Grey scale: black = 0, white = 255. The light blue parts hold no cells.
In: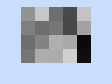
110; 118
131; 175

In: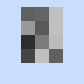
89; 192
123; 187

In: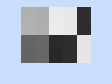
175; 236
104; 42

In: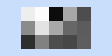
227; 169
129; 77

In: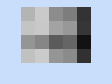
200; 163
134; 91

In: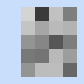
166; 186
134; 86

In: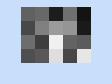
128; 155
62; 240

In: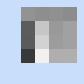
198; 153
210; 156

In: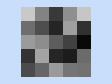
78; 37
141; 93
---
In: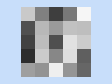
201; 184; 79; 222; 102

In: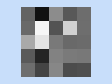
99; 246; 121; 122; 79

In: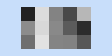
34; 216; 132

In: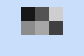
23; 167

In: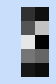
48; 194

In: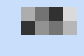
173; 146
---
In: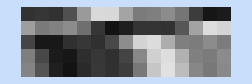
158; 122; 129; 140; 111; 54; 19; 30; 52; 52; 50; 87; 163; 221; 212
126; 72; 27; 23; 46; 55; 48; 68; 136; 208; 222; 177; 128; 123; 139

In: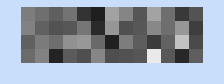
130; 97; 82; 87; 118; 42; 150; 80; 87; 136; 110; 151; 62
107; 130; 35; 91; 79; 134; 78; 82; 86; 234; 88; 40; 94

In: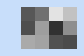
78; 158; 49; 142

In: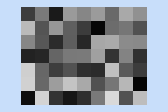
186; 84; 151; 95; 60; 6; 108; 118; 81
34; 38; 101; 121; 122; 160; 51; 131; 48
209; 104; 157; 196; 169; 81; 118; 183; 5

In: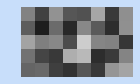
93; 30; 107; 40; 136; 90; 45; 144
114; 69; 57; 174; 185; 45; 58; 132

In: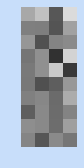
127; 126; 84; 161
117; 144; 49; 211
120; 80; 94; 152
94; 137; 108; 131
133; 86; 138; 118

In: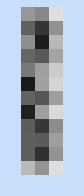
97; 53; 145
101; 88; 163
26; 160; 213
32; 158; 217
94; 91; 159
185; 147; 222

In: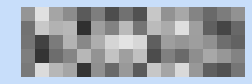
114; 200; 178; 183; 48; 158; 130; 186; 117; 187; 171; 223; 159; 96; 69; 104
126; 52; 109; 133; 183; 147; 195; 159; 192; 76; 128; 106; 142; 168; 151; 131

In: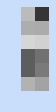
173; 171
93; 113
178; 163
